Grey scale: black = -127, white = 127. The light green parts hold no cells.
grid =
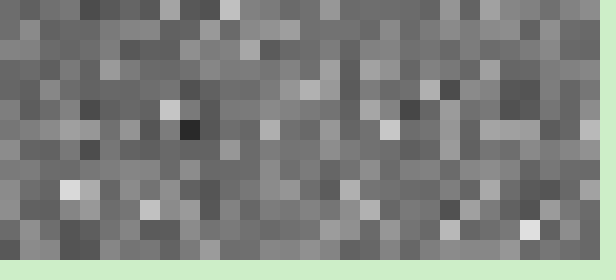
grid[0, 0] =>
-18
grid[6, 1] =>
-1
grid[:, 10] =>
[-45, 25, -3, 6, -30, -39, -40, -28, -22, -42, -40, -12, 27]
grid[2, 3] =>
-25
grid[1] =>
[-17, 10, -29, -23, -24, -5, 4, 6, -30, -28, 25, -21, 9, 18, 30, -15, -13, -13, -22, 9, -21, -5, 10, -3, 10, 13, -29, 15, -19, -22]
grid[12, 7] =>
-8
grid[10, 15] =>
2
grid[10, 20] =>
-6
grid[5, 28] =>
-26
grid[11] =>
[-20, 15, -17, -42, -33, -13, 4, -36, -35, 11, -12, -5, -14, -21, -15, -11, 28, 16, -21, 22, -11, -22, 56, -25, -17, -7, 95, -30, 13, -23]
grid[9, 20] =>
-20
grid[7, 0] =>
12
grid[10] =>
[14, -30, -31, 5, 24, -18, -10, 65, 11, 26, -40, 2, -24, -3, -8, 2, -10, 13, 49, -24, -6, -11, -46, 32, -4, -30, -44, 27, -8, -20]
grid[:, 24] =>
[33, 10, -19, 32, 3, -7, 36, -10, 12, 41, -4, -17, 7]
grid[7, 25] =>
-17
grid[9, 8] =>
14
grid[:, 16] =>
[23, -13, -3, 32, 25, -12, 23, 13, -25, -35, -10, 28, 4]
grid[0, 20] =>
-20
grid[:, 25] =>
[6, 13, -15, -25, -40, -46, 32, -17, 2, -19, -30, -7, 22]
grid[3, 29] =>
6
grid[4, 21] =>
48
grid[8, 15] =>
-4
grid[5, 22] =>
27
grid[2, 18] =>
1
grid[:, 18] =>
[-17, -22, 1, 34, -3, 38, -14, -14, 13, -11, 49, -21, -24]
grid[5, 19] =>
3
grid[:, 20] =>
[-20, -21, -15, -25, -16, -56, -18, -32, -1, -20, -6, -11, -24]
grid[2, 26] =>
-4
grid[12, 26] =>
-22

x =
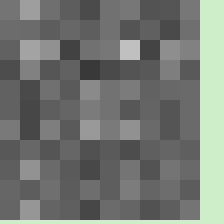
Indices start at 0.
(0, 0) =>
-11
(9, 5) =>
-33
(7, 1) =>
-24
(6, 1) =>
-56
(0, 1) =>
30
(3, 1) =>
1
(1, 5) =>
-14
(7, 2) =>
-42
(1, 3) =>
-24
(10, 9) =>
-11
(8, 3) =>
-37
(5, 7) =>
-27
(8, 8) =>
-11
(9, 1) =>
-34
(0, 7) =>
-44
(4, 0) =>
-30
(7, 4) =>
-46
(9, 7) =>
-26
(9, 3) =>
-35
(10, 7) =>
-45
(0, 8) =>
-42
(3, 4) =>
-70
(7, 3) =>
-25
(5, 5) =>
-13
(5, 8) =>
-42
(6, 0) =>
-6
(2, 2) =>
17
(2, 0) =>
-30
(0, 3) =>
-34
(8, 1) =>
18
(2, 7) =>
-59
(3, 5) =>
-53

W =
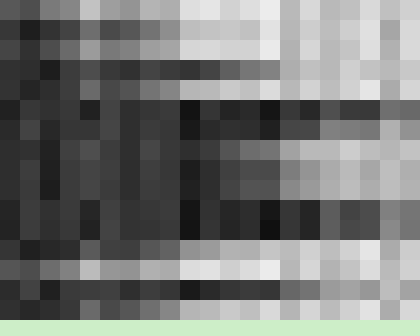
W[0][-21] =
-39
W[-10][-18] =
-73
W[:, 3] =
[6, -60, -21, -67, -66, -71, -73, -63, -68, -68, -69, -71, -82, 1, -69, -71]
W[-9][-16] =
-67
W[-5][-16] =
-60
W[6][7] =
-68
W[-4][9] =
18
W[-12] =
[-76, -90, -81, -66, -21, -55, -44, -11, 5, 54, 57, 73, 64, 91, 56, 82, 61, 81, 101, 43, 85]
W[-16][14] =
57
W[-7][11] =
-59
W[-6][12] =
-82
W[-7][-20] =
-69
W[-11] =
[-94, -72, -78, -71, -94, -60, -80, -73, -69, -108, -74, -91, -85, -106, -71, -87, -48, -69, -70, -16, -22]
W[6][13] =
-95
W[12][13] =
69
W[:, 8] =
[46, 14, 37, -68, 5, -69, -72, -71, -72, -70, -68, -70, -29, 43, -73, 6]
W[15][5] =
-54
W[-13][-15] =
-78
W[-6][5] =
-63
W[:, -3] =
[89, 96, 94, 66, 101, -70, -8, 61, 39, 45, -51, -51, 101, 92, 23, 98]
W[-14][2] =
-50
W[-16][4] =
66
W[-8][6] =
-81
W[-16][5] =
30
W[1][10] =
67
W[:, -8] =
[108, 98, 106, 2, 91, -106, -95, -11, -53, -45, -104, -111, 69, 107, -73, 89]
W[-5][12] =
-82
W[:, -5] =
[57, 61, 57, 56, 61, -48, 0, 57, 43, 46, -35, -34, 62, 51, 27, 59]
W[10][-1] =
-10
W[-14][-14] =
30
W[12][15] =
80
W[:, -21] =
[-39, -72, -58, -78, -76, -94, -85, -81, -81, -80, -90, -92, -74, -42, -83, -79]
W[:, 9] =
[94, 62, 86, -75, 54, -108, -102, -80, -98, -94, -106, -107, 18, 92, -101, 53]
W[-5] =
[-92, -67, -80, -71, -93, -60, -76, -75, -70, -107, -75, -90, -82, -111, -73, -90, -34, -55, -51, 9, -11]

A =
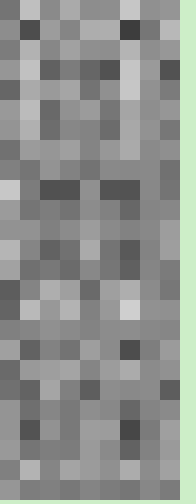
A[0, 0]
-11
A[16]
[0, 5, 16, 10, 3, 12, 13, 8, 6]
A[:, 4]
[13, 45, 15, -25, -12, 27, 3, 4, -12, 16, 12, 28, 42, 8, -21, 1, 3, 30, 5, -33, 14, 29, 26, 27, 4]
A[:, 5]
[14, 46, 14, -45, 16, -9, -19, 23, 9, -43, 1, 10, -11, -9, 31, 24, 12, 11, 28, 13, 8, 28, 10, 16, -3]
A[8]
[0, -10, 19, 2, -12, 9, 8, 9, -14]
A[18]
[-21, 25, 30, 36, 5, 28, 43, 11, 17]
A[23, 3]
36
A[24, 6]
-9
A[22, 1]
-10
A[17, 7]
-1
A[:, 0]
[-11, 13, -3, 22, -25, 25, 20, -14, 0, 71, 27, 18, 53, 34, -34, -27, 0, 32, -21, -15, 20, 20, 25, 0, 22]
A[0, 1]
63
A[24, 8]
-4
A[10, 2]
-2
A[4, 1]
42
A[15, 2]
24
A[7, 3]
31
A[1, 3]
5
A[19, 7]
11
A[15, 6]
79
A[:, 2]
[10, 28, 7, -30, 26, -22, -18, 22, 19, -46, -2, 0, -29, -7, 46, 24, 16, 2, 30, 37, 6, 18, -1, 5, 0]
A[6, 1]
48
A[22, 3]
-3
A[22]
[25, -10, -1, -3, 26, 10, -29, 2, 26]
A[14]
[-34, 4, 46, 31, -21, 31, 46, 11, -8]
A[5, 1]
59
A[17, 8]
27

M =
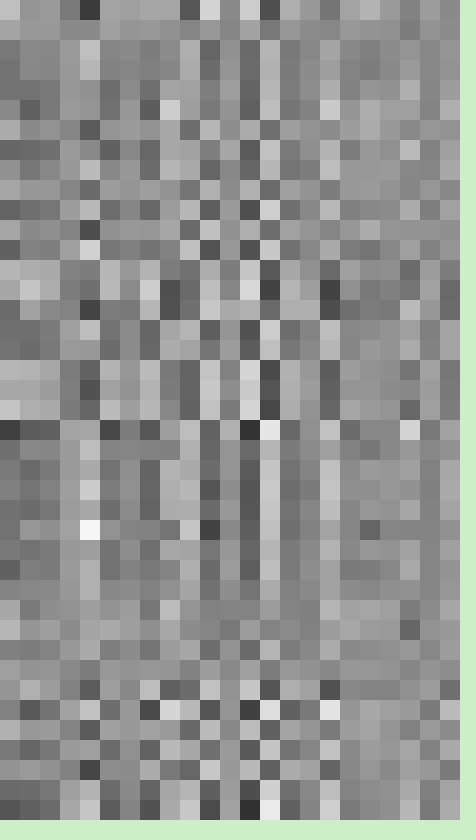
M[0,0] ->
63
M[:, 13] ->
[-48, -7, 53, 49, 54, 61, -16, 65, 55, -20, 78, -17, 72, -39, -60, -22, 76, 63, -53, -43, -56, 102, 52, 68, 73, 69, 64, 53, 62, 43, 28, 3, 52, -3, -42, 93, -31, 68, -31, 79, 106]
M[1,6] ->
21
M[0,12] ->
77
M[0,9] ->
-41
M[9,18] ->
26
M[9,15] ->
19
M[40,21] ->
-7
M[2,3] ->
26
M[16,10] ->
-33
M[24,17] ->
15
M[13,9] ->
-14
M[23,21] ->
1
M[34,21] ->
28
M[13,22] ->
-2
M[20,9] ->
-29
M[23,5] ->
-13
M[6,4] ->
-36
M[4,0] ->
-13
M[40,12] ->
-77
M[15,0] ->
-20
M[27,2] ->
-4
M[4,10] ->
-1
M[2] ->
[-7, 9, 7, 26, 63, 6, 10, -2, 11, 46, -26, 16, -21, 53, -7, 7, 36, 8, 0, 12, 20, 7, 21]
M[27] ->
[-6, -12, -4, 25, 30, -12, 14, -16, 39, 35, -9, 23, -25, 53, -4, 9, 50, 8, 22, 18, 33, 5, 32]
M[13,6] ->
24
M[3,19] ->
9
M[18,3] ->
-3
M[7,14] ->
-5
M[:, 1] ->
[21, 25, 9, 8, -13, -30, 10, -22, -8, 23, -16, 10, 2, 45, 68, 33, -15, -19, 50, 39, 46, -35, 8, -21, -11, -19, 22, -12, -1, 7, -4, 20, -3, 19, 48, -38, 24, -25, 26, -19, -31]
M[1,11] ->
6
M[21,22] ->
34
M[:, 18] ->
[51, 19, 0, -2, 21, 45, 43, 24, 24, 26, 8, 44, -11, 13, -7, -3, 12, 25, 18, 21, 26, 7, -8, 26, 15, 22, -26, 22, -2, 7, 37, 28, 13, 22, 3, 40, 35, 28, 22, 13, 8]

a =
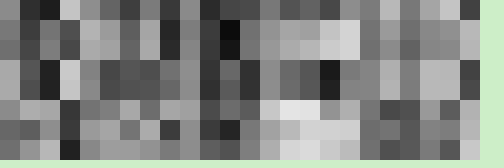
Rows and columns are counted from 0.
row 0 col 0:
11
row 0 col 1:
-80
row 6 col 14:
57
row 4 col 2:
-93
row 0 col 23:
-62
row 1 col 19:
26
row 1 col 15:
32
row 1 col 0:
-7
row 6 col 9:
14
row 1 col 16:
67
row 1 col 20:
-16
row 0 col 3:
68
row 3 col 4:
2
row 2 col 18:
-15
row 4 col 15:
-40
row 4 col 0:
42
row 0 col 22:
68
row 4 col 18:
4
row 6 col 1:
-33
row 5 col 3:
-72
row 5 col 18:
-10
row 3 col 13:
12
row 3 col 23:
-61
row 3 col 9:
14
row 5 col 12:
-36
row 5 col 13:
71
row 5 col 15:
98
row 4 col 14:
-20
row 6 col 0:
-24
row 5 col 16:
19
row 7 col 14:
85
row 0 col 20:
-7
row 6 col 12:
-7
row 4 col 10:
-79
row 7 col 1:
20
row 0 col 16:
-55
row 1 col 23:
56
